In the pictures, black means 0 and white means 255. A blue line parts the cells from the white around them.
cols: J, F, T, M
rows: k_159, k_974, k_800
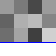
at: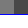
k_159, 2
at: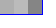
k_974, 2
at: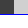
k_800, 3
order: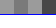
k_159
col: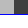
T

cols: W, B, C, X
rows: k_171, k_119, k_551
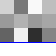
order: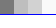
k_171
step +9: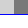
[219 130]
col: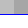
X
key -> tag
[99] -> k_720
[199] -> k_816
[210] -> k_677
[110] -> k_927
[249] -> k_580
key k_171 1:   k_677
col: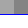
X
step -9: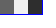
[ 90 231  37]

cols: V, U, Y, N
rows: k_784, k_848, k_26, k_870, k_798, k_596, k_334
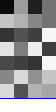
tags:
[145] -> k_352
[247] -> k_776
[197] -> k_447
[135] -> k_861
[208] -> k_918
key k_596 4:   k_447
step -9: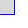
[208]
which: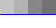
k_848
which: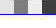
k_870
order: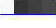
k_798
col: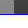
Y

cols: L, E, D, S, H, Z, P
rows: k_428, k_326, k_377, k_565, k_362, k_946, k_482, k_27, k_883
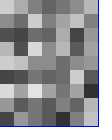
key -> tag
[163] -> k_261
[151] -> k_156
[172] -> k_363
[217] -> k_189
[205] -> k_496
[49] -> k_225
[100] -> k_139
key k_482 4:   k_261
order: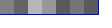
k_27
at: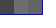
k_377, 2
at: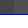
k_946, 1
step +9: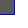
[99]
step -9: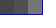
[ 60  71 109]
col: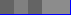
S

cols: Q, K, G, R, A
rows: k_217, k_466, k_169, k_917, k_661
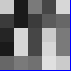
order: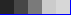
k_169
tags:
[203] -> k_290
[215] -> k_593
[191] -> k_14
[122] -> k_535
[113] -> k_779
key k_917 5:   k_535
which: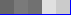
k_661
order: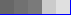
k_661
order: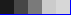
k_217
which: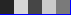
k_169
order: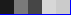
k_217

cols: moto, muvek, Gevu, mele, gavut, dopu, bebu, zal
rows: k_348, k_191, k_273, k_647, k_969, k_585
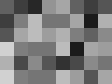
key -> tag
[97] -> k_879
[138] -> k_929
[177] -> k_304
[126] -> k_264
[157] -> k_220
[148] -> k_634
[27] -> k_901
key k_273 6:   k_264
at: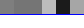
k_647, 2
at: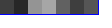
k_348, 2

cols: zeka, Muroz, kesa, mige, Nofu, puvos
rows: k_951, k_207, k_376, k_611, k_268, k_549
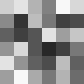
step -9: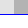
[218 170]
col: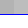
kesa
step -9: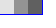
[218 138  87]
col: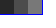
mige

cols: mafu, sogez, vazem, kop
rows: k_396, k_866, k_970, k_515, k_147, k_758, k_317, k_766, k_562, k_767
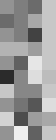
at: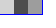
k_562, 1
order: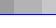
k_515
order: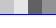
k_147

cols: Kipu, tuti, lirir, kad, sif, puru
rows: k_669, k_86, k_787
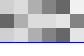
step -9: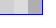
[199 211 166]
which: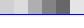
k_787
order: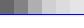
k_787
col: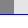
puru
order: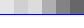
k_787
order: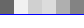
k_669
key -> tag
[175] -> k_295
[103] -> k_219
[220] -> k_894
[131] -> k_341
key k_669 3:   k_295

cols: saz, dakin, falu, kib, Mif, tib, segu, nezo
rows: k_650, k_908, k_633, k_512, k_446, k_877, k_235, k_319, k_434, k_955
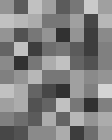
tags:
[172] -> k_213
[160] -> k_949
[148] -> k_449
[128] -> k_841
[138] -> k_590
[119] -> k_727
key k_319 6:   k_727
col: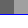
tib
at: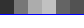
k_446, 2
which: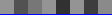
k_633
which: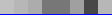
k_908
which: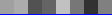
k_319

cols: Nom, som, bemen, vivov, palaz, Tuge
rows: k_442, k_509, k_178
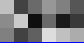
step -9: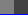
[119  57]
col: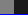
palaz
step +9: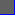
[105]
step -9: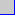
[193]

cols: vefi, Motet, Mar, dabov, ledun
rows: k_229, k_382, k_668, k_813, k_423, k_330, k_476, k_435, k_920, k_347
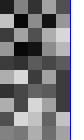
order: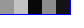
k_382
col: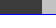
ledun
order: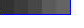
k_476
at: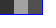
k_229, 3
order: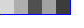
k_668
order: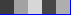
k_435
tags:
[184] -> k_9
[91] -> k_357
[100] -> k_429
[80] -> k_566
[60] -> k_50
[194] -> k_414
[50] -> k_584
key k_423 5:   k_357

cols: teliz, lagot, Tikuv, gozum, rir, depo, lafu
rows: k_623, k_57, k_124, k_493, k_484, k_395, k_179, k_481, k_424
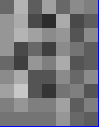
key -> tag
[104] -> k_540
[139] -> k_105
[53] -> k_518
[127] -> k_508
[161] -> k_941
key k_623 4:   k_941
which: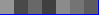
k_493
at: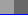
k_623, 4
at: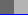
k_623, 1
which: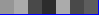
k_57
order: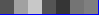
k_179
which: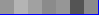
k_124

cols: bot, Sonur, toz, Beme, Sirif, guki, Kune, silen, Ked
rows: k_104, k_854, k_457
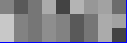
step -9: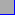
[162]
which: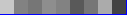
k_457
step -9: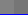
[121 109]
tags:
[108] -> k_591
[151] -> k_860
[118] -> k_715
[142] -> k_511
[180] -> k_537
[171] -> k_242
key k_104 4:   k_242

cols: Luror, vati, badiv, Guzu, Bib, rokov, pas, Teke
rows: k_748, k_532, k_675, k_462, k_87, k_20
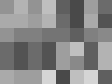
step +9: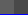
[104  82]
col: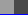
Bib
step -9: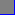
[119]
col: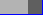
Teke
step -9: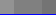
[138 119 119 107]
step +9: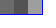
[116  92 167]
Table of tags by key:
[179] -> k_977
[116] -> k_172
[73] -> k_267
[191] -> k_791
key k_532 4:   k_977

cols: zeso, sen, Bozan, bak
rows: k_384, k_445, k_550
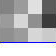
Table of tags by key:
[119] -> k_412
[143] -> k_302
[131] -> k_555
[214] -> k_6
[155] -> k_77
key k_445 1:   k_77
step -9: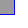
[146]
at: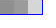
k_550, 1

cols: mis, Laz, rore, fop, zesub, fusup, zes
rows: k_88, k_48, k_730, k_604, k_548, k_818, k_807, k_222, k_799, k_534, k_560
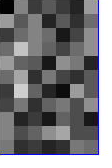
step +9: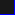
[33]
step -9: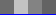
[ 99 186 122  90]
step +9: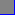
[140]

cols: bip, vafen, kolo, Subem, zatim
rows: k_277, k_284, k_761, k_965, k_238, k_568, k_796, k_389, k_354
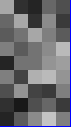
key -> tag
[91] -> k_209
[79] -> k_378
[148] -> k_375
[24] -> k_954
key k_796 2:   k_375
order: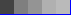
k_568
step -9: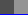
[ 70 139]

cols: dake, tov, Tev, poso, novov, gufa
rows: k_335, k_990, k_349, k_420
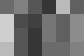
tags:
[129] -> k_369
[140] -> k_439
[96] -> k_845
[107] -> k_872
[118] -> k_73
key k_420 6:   k_369
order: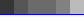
k_420
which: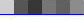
k_349
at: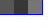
k_349, 2
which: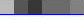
k_420
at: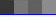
k_349, 3

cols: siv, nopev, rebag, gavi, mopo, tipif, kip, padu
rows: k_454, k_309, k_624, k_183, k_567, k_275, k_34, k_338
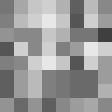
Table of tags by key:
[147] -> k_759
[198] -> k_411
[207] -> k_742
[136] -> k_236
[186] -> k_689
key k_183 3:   k_236
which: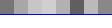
k_454
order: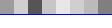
k_309
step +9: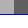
[186 104]
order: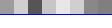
k_567
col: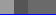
tipif

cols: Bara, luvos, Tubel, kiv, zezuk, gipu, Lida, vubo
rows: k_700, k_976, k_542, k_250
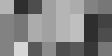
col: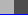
zezuk
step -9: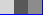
[205  79 131]
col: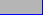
zezuk
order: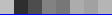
k_542
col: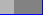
Bara

